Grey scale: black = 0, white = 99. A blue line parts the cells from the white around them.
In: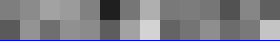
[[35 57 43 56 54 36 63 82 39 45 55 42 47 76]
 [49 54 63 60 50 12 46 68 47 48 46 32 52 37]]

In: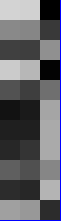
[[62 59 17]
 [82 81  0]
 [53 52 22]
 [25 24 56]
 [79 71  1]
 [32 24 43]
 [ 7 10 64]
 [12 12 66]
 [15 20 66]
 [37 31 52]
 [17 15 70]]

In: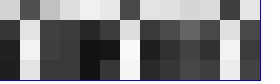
[[12 88 22 22  7 21 95 16 21 27 24 92 26]
 [82 31 75 86 93 90 28 88 87 83 85 24 89]
 [21 88 25 23 15 23 86 22 29 39 28 87 28]
 [13 94 24 22  7  8 97 12 19 26 19 94 23]]

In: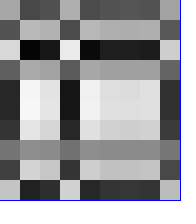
[[76 13 18 81 15 20 21 20 73]
 [65 28 31 68 29 32 33 32 63]
 [32 72 69 29 71 68 67 68 34]
 [84  2  9 91  4 12 12 11 80]
 [37 66 63 35 65 62 62 62 39]
 [15 95 88  8 93 86 85 87 19]
 [15 96 89  8 94 87 86 87 19]
 [20 89 83 15 87 81 80 81 23]
 [45 55 54 44 55 54 54 54 46]
 [25 82 77 20 80 75 75 76 28]]

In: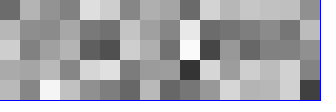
[[72 52 95 75 56 49 40 72 40 46 59 83 70 71 81 25]
 [42 70 57 50 86 80 52 68 64 41 82 71 77 75 74 56]
 [71 55 54 65 47 44 76 62 52 90 42 45 49 54 46 73]
 [80 50 62 70 37 31 80 68 44 97 27 59 40 50 50 56]
 [66 64 72 52 83 87 48 60 61 20 83 61 80 73 81 51]]

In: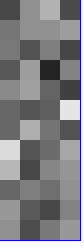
[[56 30 47 59]
 [28 56 69 29]
 [46 56 56 61]
 [47 32 49 27]
 [34 61 14 51]
 [53 62 39 25]
 [40 33 37 89]
 [40 68 45 32]
 [85 33 42 65]
 [71 28 52 58]
 [40 49 43 56]
 [59 35 28 51]]

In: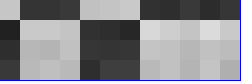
[[22 72 74 72 18 24 24 72 75 70 76 68]
 [77 20 20 22 75 76 78 19 18 22 17 21]
 [13 78 78 76 19 18 15 84 80 76 85 78]
 [18 71 70 75 21 20 21 76 75 71 75 73]]

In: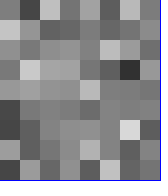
[[27 60 40 56 36 75 39 45]
 [49 27 74 45 63 36 72 48]
 [76 58 38 40 48 40 45 54]
 [56 47 55 57 50 73 60 43]
 [47 78 64 63 46 37 19 59]
 [59 62 57 56 72 49 48 46]
 [28 47 50 48 42 51 49 50]
 [27 37 51 55 56 51 84 36]
 [61 37 46 54 69 51 37 51]]

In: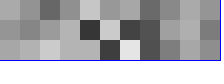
[[65 69 79 70 70 24 89 31 49 65 55]
 [66 57 40 56 77 59 65 41 53 66 58]
 [58 52 60 70 21 79 26 32 62 68 48]]
